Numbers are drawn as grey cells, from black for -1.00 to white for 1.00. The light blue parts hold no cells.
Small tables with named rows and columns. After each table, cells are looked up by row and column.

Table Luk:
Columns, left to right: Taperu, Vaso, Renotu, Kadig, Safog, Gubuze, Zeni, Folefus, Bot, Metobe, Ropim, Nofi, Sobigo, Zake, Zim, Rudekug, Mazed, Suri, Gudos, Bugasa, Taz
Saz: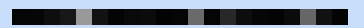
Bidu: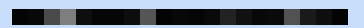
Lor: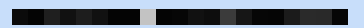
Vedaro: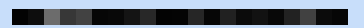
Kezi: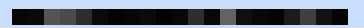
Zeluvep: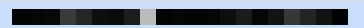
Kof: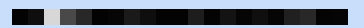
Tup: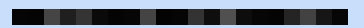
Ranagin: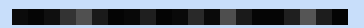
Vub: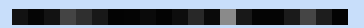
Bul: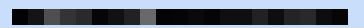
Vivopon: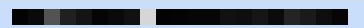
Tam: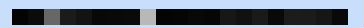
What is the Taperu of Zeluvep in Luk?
-0.96
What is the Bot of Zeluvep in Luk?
0.47
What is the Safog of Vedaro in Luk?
-0.48
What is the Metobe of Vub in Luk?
-0.98
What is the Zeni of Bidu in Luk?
-0.95
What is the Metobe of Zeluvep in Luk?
-0.97
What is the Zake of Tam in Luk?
-0.82
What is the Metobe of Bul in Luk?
-0.97
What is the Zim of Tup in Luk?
-0.90
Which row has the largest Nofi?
Saz

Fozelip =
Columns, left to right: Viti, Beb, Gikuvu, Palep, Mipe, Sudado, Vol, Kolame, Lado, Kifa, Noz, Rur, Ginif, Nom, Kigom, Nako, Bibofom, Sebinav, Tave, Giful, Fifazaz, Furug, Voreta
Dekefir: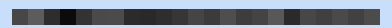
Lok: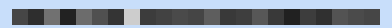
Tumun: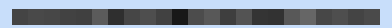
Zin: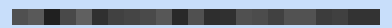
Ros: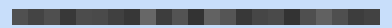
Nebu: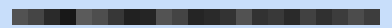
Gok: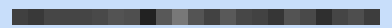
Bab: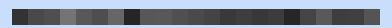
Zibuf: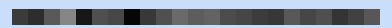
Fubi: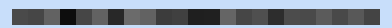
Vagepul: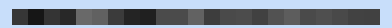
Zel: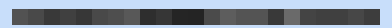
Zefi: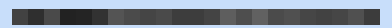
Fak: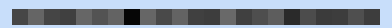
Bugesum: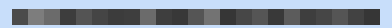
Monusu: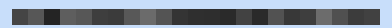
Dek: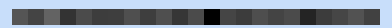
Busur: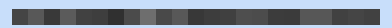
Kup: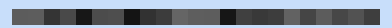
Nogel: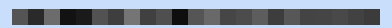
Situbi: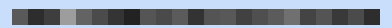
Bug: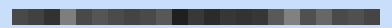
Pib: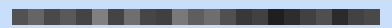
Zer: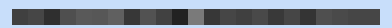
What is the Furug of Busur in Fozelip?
-0.46
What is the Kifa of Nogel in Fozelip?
-0.38
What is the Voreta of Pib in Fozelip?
-0.43
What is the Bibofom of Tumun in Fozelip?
-0.61
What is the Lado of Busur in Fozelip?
-0.14
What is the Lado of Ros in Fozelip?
-0.19
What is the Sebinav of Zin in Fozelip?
-0.36
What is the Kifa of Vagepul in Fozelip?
-0.41
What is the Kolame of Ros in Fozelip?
-0.57
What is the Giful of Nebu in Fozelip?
-0.62
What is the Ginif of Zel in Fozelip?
-0.41
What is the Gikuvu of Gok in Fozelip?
-0.45
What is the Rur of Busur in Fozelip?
-0.56
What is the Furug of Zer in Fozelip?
-0.45
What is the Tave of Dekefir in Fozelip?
-0.44
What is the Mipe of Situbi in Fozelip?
-0.22
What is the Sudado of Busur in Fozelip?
-0.51
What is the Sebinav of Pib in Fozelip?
-0.65
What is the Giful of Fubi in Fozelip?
-0.29

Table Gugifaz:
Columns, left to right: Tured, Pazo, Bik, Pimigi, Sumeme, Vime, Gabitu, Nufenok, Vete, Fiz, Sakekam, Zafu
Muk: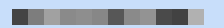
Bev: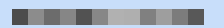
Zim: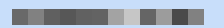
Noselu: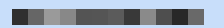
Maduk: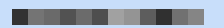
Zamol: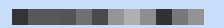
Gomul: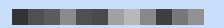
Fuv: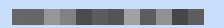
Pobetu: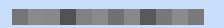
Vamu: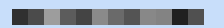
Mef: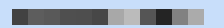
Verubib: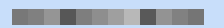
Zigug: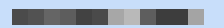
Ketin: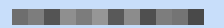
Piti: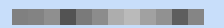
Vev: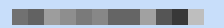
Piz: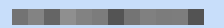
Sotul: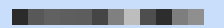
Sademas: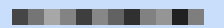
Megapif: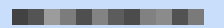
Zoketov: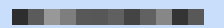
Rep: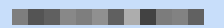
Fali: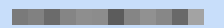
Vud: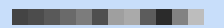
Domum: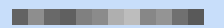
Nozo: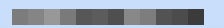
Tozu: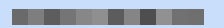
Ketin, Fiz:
-0.02
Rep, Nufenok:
0.36
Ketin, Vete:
-0.38
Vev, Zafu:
0.49
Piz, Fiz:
-0.03
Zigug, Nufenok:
0.45
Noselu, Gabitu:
-0.29
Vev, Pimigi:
0.11
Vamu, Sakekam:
-0.75
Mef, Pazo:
-0.27
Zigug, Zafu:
0.29
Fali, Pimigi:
0.04
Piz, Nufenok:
-0.09
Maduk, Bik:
-0.17
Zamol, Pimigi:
-0.34
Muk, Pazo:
-0.02

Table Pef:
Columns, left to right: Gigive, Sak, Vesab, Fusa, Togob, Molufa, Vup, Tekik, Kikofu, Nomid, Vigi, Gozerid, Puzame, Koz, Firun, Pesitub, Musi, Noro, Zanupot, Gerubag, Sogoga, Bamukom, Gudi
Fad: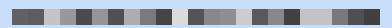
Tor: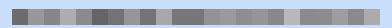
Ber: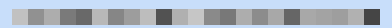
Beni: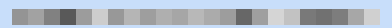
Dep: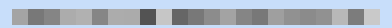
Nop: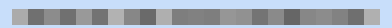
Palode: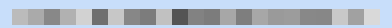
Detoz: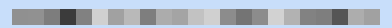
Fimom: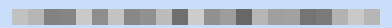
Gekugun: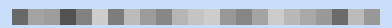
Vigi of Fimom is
-0.13
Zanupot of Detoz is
0.02
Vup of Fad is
-0.37
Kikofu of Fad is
-0.04
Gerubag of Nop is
0.10
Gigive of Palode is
0.47
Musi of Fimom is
0.25
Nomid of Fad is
-0.46
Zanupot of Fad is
0.53
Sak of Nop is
-0.12
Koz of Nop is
0.18
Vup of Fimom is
0.53
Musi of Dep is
0.25
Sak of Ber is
0.14
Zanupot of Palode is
0.07
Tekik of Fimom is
0.07
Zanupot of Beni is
-0.05
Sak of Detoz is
0.14
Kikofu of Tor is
-0.09

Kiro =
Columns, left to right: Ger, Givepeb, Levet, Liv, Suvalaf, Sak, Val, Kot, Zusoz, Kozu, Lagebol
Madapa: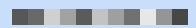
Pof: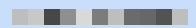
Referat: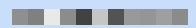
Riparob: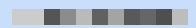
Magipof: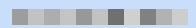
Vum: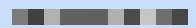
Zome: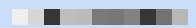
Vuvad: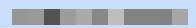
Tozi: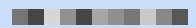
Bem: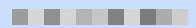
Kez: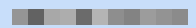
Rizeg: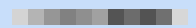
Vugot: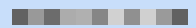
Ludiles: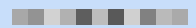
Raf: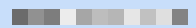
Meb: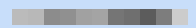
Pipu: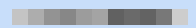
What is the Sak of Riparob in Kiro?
-0.24
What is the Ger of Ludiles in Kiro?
0.32
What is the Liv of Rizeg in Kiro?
0.01
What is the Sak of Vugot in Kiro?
0.05
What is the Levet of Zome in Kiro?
-0.58
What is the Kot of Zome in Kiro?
0.02
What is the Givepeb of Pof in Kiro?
0.57
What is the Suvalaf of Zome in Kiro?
0.47
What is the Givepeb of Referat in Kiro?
0.00

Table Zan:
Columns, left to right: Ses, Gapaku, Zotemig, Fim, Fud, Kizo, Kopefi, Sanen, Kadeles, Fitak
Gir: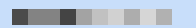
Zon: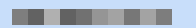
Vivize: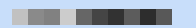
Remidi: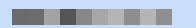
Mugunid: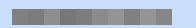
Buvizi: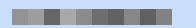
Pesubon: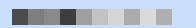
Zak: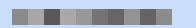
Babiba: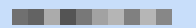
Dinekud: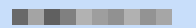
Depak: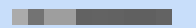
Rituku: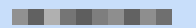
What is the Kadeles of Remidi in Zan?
0.42
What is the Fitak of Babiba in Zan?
0.06
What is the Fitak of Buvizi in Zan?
0.02
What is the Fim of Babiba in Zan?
-0.34
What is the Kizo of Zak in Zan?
-0.09
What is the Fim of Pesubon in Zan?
-0.51
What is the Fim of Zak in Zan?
0.32
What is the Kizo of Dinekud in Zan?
0.24
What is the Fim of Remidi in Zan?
-0.33
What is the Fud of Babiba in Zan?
-0.06
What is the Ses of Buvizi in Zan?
0.15
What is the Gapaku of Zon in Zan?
-0.23
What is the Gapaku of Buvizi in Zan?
0.23
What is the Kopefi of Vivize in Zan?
-0.61
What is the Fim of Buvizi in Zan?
0.32
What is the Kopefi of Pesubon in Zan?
0.67
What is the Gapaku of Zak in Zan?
0.31
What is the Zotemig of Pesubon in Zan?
0.08
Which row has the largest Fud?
Dinekud

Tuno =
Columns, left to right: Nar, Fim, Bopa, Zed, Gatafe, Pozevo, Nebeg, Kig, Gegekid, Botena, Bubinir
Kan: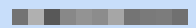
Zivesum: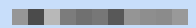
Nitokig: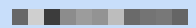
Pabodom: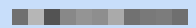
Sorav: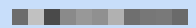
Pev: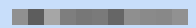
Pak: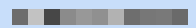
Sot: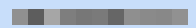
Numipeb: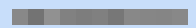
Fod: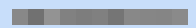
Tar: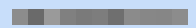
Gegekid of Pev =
0.08
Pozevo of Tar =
-0.02
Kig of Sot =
0.12
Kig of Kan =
-0.09
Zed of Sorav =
0.08
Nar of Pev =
0.13
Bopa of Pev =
0.30
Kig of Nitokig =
-0.17
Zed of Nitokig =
0.10
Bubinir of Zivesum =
0.20
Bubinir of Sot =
0.14
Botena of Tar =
0.05
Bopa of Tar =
0.21
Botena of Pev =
0.07

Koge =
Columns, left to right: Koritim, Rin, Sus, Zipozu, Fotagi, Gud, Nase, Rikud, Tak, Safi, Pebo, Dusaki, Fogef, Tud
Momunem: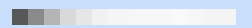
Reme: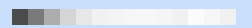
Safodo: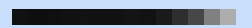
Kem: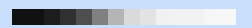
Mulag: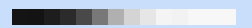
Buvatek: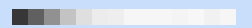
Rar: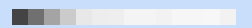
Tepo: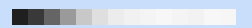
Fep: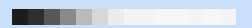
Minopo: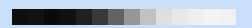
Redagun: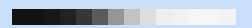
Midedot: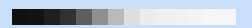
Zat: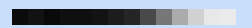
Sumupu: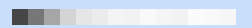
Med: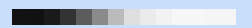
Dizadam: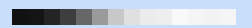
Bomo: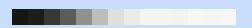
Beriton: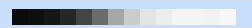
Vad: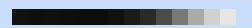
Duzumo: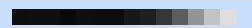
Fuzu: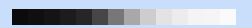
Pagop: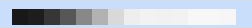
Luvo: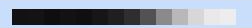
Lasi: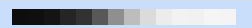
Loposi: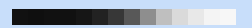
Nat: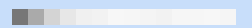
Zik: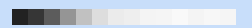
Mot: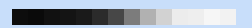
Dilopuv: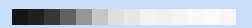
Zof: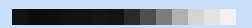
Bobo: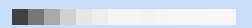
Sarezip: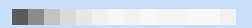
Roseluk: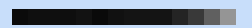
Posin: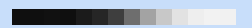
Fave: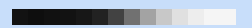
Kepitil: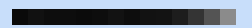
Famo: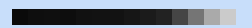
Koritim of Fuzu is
-0.91
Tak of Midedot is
0.85
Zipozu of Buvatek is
0.53
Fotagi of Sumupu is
0.80
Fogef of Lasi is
0.92
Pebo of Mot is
0.85
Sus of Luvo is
-0.89
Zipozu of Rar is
0.59
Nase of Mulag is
0.38
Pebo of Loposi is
0.71
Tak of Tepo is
0.91
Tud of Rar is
0.90
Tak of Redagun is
0.74
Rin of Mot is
-0.92
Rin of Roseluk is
-0.88
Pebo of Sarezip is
0.91
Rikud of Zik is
0.87
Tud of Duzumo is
0.74
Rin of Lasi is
-0.88
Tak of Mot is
0.39

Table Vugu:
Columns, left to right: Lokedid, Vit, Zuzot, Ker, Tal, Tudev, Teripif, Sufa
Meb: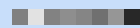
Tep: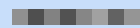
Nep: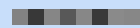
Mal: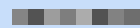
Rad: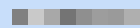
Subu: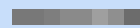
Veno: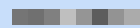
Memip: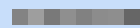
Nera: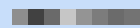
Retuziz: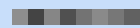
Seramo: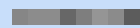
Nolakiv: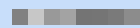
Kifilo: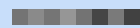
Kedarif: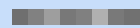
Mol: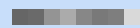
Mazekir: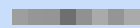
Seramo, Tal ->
-0.01
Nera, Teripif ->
-0.16
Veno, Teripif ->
0.15
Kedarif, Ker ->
-0.06
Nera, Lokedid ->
0.11
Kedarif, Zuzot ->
0.24

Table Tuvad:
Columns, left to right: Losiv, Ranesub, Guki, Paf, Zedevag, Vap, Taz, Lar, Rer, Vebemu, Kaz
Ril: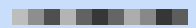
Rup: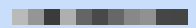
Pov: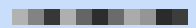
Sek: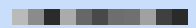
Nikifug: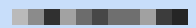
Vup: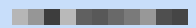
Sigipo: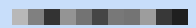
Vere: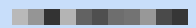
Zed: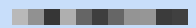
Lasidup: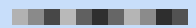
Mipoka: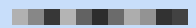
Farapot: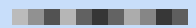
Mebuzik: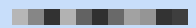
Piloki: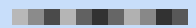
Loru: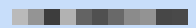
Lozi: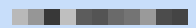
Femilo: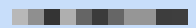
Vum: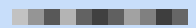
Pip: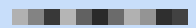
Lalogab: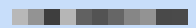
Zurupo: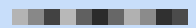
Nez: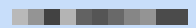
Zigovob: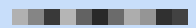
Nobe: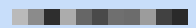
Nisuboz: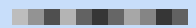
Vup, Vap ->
-0.31
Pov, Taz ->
-0.16
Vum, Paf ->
0.41
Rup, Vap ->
-0.43
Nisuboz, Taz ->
-0.20
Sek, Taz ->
-0.14
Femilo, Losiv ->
0.44
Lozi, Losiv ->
0.45
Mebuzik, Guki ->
-0.61
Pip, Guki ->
-0.56
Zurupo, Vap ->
-0.66
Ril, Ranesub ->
0.11
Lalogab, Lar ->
0.05
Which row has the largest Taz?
Sigipo

